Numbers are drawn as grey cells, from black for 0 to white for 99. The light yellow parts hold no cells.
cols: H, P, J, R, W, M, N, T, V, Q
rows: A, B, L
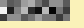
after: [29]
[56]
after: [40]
[61]
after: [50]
[72]

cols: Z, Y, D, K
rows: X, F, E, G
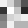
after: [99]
[76]
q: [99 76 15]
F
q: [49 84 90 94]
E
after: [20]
[99]

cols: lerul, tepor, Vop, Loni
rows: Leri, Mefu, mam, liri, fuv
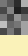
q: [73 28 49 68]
liri
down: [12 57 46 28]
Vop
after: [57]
[40]
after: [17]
[68]
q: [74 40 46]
liri
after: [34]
[17]
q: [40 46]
liri

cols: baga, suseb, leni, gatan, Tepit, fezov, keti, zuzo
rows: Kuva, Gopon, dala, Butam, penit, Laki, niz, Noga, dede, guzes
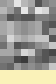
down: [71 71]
suseb
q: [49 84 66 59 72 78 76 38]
Laki
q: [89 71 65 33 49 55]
Kuva

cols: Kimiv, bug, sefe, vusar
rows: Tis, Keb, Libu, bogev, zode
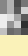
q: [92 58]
bogev
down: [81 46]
sefe

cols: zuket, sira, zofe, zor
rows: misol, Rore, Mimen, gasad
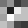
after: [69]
[12]
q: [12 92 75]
Rore
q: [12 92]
Rore
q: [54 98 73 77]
Mimen
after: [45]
[57]
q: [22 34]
misol
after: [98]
[75]

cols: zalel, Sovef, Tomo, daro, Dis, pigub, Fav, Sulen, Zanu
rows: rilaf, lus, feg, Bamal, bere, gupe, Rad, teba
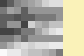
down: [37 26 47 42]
daro
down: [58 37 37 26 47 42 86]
daro
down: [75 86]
Sulen
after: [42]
[58]
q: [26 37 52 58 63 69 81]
rilaf
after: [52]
[58]

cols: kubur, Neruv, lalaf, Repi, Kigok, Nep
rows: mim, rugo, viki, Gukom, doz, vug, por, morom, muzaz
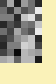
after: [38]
[71]
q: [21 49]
Gukom
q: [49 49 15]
viki
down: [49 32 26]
Neruv
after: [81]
[76]
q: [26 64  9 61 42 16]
mim

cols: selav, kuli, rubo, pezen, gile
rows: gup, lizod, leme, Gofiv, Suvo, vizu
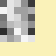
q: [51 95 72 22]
Suvo
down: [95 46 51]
selav
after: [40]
[89]
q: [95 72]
Suvo
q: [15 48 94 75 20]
Suvo
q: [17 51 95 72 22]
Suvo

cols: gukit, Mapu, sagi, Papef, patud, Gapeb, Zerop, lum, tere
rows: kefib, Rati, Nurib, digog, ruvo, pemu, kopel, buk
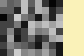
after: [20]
[2]
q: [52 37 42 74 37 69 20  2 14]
kefib
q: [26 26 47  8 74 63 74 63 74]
digog
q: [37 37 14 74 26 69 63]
Rati
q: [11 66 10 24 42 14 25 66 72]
pemu

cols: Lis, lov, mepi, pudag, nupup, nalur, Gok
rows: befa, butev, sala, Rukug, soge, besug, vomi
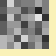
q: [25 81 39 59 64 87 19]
sala
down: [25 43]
pudag
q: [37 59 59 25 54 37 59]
Rukug

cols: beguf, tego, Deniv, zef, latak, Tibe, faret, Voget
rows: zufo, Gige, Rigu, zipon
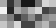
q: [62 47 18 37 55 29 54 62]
Rigu
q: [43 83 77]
zufo

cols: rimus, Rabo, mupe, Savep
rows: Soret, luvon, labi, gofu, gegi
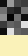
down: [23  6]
rimus
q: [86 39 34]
gegi
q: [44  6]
labi
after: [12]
[44]
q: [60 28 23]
Soret
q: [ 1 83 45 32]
gegi

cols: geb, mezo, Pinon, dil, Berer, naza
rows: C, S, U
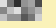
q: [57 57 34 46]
U
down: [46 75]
mezo
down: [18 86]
Pinon
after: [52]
[75]
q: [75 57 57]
U
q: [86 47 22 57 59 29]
C

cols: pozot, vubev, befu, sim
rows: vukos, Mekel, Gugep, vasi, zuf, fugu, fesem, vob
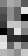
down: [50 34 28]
pozot
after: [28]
[55]
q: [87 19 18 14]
fugu
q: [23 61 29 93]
Mekel
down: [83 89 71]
pozot
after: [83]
[17]

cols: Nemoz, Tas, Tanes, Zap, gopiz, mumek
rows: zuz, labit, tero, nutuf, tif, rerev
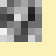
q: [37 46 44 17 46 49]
nutuf
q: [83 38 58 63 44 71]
zuz

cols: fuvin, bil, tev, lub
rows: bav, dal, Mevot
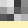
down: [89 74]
bil
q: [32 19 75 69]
Mevot
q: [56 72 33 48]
dal

